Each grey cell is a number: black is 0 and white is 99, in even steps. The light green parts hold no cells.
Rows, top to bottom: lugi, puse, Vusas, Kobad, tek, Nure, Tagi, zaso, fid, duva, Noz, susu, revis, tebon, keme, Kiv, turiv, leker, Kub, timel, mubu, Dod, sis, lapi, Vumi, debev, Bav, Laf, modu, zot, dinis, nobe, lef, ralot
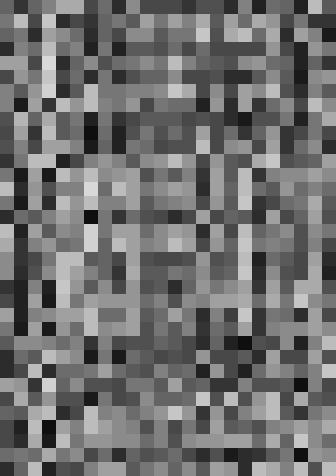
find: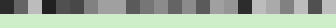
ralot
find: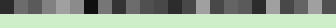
Kiv
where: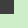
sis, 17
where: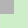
fid, 2

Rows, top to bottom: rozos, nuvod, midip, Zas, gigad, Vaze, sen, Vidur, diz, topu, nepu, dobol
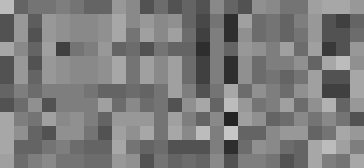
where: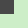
nuvod, 15
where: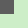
nuvod, 3
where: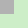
Vidur, 24

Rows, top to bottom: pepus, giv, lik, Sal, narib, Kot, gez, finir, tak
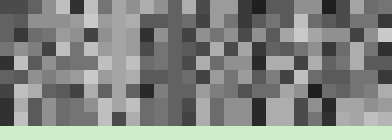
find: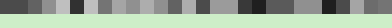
pepus
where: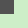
gez, 18
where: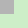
tak, 28
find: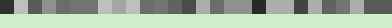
narib
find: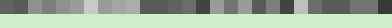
Kot

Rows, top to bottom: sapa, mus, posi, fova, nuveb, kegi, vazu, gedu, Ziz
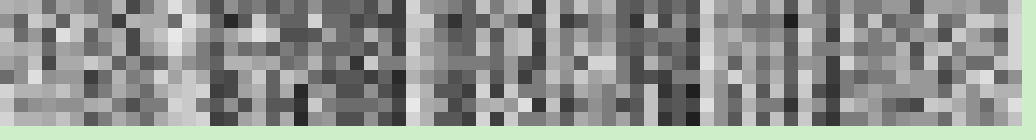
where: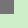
sapa, 7
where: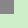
nuveb, 63
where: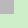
fova, 40

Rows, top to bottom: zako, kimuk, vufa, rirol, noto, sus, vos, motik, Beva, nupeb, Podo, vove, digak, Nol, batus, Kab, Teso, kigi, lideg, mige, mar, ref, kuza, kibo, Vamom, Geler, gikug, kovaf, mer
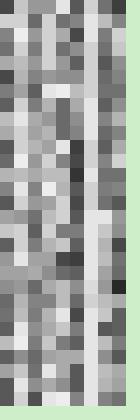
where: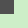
mer, 3
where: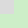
mar, 7

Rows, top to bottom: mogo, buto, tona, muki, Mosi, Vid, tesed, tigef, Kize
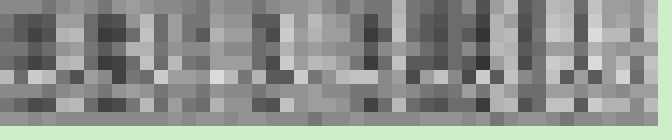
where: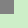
mogo, 14
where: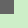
tigef, 2
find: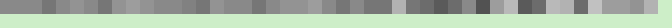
mogo
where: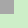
buto, 45

